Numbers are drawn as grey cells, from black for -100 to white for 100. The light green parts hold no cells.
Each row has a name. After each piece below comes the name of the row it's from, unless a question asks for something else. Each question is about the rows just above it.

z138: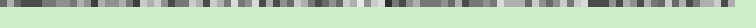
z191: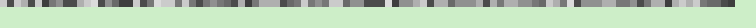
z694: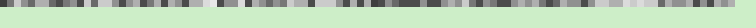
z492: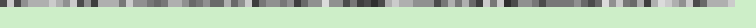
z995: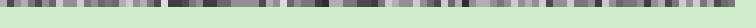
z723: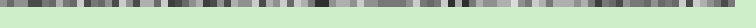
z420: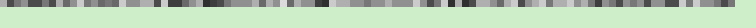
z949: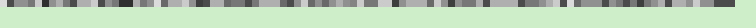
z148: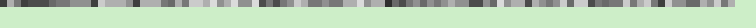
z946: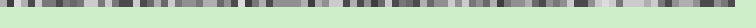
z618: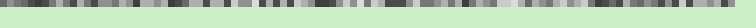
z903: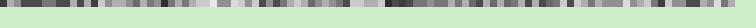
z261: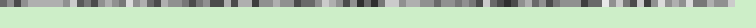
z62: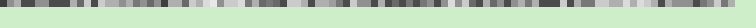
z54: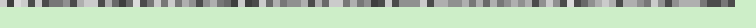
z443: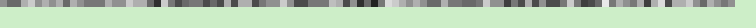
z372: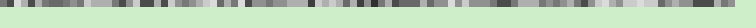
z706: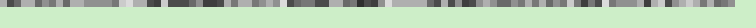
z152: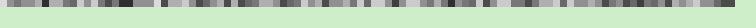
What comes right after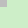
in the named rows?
[37]
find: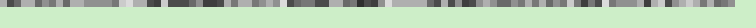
z706
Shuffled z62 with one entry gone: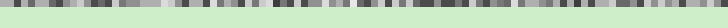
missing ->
[24]
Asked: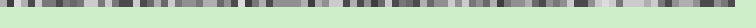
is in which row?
z946
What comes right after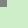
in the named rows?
[59]
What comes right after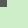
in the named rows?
[-7]

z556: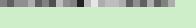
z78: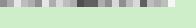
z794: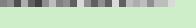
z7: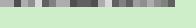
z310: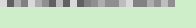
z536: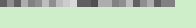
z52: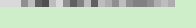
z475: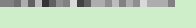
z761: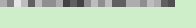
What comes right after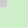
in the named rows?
[70]
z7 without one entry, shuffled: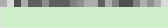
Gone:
[24]
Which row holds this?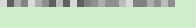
z310
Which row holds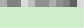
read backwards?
z310
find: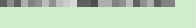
z536
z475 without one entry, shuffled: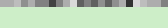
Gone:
[-12]

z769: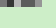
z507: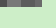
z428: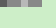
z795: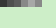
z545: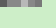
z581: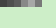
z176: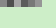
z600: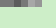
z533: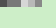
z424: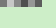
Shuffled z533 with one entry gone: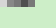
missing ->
[44]
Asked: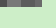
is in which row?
z507
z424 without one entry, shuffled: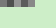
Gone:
[56]
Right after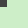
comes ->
[-38]
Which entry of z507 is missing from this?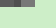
[-17]

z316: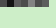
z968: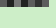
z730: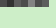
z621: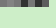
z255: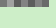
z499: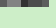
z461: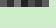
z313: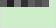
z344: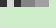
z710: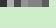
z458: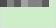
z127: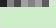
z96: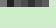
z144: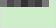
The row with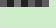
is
z968
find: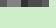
z499
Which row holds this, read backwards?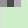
z710
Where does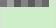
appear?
z255
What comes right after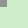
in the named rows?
[3]
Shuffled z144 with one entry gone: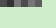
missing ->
[-51]
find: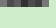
z144

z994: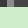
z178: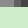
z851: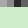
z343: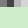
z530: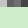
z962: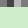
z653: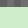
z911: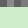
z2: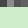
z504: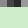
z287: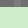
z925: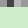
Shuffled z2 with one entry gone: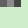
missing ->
[-34]
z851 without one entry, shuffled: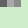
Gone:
[-67]

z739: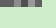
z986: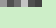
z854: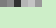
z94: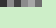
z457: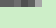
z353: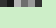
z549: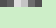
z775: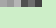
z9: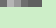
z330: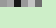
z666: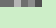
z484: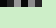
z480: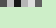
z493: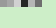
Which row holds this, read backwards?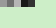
z353
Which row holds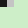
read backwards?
z480
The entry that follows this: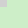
[-71]
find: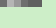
z9
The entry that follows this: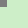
[10]

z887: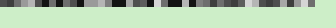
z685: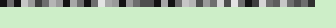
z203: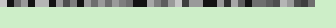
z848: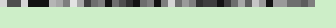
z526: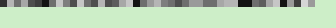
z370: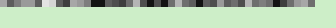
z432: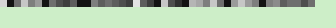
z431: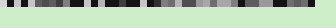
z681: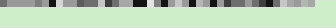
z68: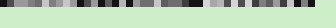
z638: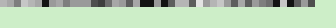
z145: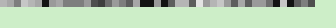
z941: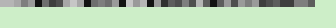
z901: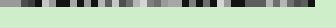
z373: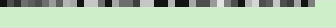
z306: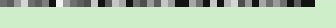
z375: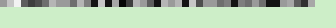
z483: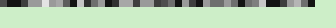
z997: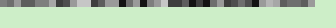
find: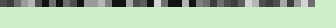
z887
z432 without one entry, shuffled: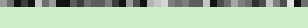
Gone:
[9]
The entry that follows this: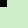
[-51]

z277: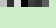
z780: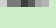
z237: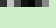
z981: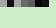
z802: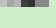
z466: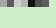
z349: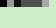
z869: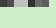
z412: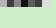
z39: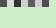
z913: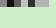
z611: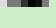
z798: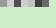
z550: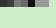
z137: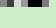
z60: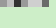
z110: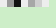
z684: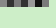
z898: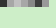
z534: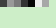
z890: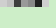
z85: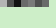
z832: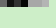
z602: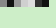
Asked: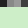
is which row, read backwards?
z890
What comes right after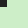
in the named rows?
[62]

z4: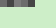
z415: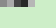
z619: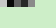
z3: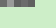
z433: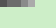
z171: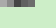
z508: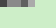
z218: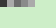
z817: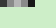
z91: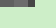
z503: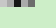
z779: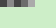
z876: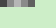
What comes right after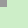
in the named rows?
[-25]
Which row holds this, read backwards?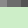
z433
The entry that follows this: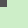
[-15]
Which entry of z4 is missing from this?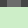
[-3]

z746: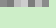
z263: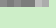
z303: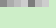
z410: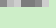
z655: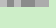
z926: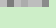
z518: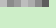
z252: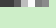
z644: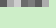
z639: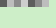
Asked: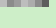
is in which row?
z518
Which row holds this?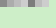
z303
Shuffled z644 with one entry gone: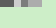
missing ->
[-16]
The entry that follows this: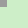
[48]

